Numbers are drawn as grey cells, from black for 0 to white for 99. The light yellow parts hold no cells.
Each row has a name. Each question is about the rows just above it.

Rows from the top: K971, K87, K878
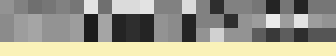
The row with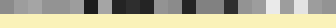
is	K87
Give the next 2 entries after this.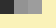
[91 61]
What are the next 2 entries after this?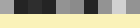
[57 36]
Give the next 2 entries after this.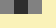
[50 46]
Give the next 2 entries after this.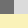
[85 88]

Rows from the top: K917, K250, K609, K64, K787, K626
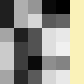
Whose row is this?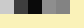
K787
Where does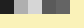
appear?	K250
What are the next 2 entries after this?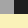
[32 86]
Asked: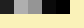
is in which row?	K917
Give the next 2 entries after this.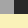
[35 83]

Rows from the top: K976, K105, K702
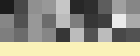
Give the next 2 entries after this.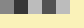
[28 32]
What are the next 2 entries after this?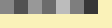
[24 91]
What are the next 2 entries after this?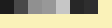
[36 62]
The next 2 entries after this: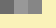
[21 73]

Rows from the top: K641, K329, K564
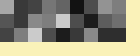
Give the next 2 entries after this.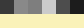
[36 43]
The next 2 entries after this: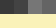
[ 7 30]

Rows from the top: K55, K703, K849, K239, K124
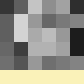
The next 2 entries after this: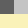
[55 63]
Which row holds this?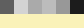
K849
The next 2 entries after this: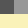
[43 47]

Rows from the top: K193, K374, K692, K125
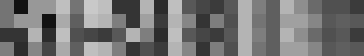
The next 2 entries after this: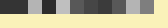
[37 70]
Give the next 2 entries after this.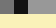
[74 45]
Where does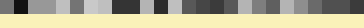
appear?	K193
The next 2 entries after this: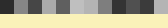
[52 20]
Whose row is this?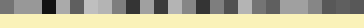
K374

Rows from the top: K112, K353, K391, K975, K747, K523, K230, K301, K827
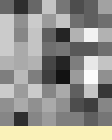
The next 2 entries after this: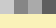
[76 21]
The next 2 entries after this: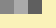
[76 21]
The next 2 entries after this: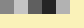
[94 69]
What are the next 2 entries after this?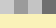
[37 43]

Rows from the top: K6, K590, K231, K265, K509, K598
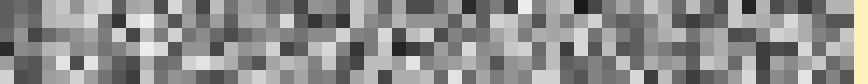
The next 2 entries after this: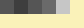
[70 67]
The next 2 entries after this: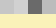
[24 84]
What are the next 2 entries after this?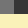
[84 92]
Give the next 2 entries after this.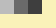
[37 45]
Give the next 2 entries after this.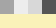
[57 57]
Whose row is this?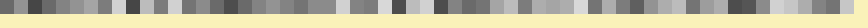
K231
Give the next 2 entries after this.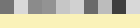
[33 73]

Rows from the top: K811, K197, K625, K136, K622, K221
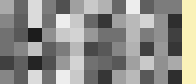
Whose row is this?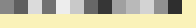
K197
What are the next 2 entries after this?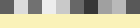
[56 18]
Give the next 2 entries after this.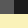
[56 78]
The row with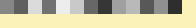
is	K221

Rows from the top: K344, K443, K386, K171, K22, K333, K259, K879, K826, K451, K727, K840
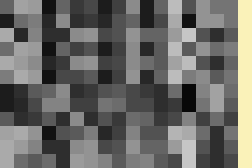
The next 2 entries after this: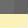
[22 28]
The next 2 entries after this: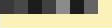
[73 32]
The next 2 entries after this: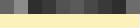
[ 3 51]

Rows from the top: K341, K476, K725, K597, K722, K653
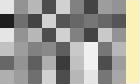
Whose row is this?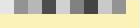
K725
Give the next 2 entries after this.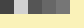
[40 33]
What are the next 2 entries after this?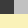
[93 30]
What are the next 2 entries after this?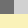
[30 71]
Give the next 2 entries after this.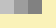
[53 37]

